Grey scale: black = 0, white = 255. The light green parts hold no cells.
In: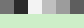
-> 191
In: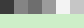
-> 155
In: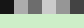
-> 203
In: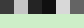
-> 16
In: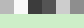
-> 84
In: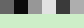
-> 226
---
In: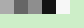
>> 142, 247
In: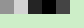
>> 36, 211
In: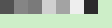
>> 208, 238
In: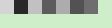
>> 92, 212
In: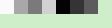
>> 209, 250
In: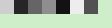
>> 142, 237
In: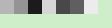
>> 214, 236
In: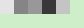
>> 152, 228
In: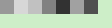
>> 129, 215
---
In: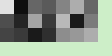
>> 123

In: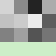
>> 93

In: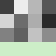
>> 42

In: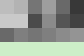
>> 66

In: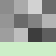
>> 180

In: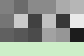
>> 234

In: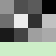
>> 193
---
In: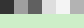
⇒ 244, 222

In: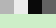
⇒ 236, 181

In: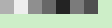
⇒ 238, 176

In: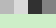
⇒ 218, 185

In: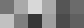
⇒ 216, 193

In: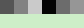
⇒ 202, 150

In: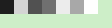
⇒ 254, 236
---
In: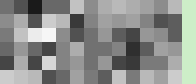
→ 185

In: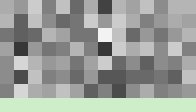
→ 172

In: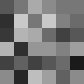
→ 190

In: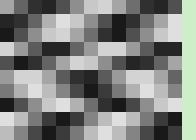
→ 71

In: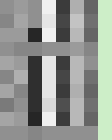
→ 134

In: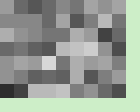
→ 185

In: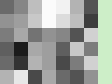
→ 73
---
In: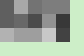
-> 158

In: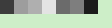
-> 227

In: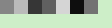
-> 96

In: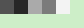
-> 39

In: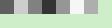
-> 52

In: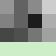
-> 70
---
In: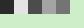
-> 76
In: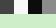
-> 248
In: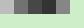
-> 71
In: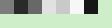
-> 201
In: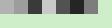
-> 82
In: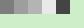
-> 180
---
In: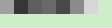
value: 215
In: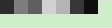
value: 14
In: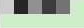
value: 115
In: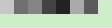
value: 91
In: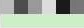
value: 119
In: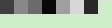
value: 40
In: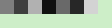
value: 211
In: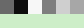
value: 167
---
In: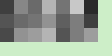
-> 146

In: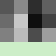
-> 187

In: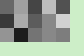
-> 28

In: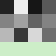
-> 56

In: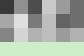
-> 212

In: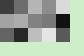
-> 39
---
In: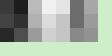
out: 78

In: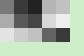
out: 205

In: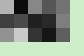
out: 202

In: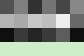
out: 58

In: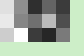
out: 254

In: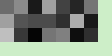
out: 56

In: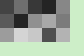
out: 212
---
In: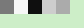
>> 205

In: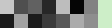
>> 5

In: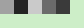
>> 107

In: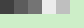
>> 236

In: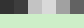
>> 161

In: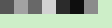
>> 14
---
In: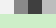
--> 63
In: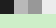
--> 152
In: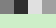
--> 224
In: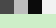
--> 11
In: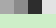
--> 45
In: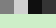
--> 15
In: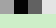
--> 97
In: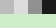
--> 145
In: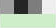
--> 125
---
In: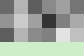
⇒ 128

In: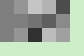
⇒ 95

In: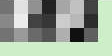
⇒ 184

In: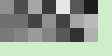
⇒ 166

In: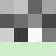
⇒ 142

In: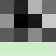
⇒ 24

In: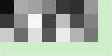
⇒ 78

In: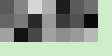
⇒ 81
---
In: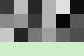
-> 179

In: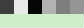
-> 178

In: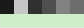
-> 79

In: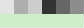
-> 51

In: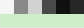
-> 73

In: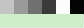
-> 58

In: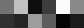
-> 60
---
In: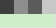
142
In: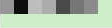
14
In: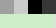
203
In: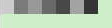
123
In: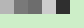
121
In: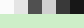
229
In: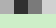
48
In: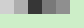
174
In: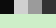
208
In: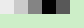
203
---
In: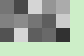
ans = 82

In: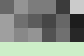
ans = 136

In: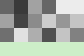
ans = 225

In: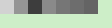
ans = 61

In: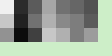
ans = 64

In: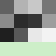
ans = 157

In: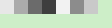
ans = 107

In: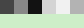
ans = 135

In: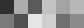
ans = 80
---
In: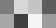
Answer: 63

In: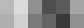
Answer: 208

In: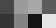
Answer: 131

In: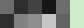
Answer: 130

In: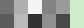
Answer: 185

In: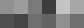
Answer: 69
